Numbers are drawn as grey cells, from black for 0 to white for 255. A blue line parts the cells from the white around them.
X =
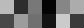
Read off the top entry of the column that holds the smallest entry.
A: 4
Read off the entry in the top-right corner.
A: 172
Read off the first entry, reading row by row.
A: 187
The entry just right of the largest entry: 58

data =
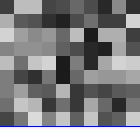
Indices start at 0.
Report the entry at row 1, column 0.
175
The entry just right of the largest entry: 132
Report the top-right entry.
48
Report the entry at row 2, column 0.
211
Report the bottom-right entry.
204
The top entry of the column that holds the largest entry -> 189
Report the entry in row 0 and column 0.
62
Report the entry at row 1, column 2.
82
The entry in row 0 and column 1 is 189
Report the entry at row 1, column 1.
90
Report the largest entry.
219
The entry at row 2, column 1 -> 159
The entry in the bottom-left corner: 69
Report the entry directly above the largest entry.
182

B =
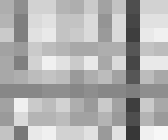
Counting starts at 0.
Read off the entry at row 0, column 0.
174
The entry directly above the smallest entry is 78
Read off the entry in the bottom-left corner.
195
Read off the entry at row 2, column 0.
202
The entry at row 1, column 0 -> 180
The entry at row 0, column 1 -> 142
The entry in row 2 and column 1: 127
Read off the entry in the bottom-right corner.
247
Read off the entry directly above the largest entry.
154
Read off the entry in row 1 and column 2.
218
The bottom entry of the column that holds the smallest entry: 55
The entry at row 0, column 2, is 210
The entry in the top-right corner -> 210
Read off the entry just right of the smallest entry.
240

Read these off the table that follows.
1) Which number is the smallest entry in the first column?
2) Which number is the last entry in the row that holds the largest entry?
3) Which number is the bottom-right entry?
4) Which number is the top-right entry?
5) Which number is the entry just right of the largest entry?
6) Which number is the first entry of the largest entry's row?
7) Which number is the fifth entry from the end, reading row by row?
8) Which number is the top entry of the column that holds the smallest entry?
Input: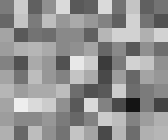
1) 103
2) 67
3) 182
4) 115
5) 218
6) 164
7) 73
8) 196

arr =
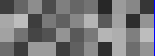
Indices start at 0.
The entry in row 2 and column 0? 162
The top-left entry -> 61
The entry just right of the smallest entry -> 155
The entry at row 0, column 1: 102
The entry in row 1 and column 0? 168
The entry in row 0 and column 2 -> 141
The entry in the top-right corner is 54
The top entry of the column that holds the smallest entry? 39

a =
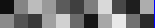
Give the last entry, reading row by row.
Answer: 42
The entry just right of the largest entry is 113
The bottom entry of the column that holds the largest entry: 232
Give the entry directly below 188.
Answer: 57
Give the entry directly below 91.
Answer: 209
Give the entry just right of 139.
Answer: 83
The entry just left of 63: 91

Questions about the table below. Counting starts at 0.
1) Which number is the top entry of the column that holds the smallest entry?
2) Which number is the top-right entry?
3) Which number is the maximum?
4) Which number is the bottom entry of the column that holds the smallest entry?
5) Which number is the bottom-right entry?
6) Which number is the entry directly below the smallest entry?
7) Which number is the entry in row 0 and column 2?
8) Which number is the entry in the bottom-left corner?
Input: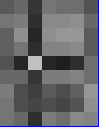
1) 110
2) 83
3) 192
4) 110
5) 131
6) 124
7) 54
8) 117

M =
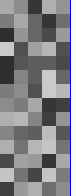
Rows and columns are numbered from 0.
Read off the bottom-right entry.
140
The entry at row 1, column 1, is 168
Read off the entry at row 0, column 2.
54
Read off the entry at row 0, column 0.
168
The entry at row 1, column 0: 124
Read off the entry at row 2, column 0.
46
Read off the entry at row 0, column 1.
140
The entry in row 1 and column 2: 102
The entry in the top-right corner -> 148
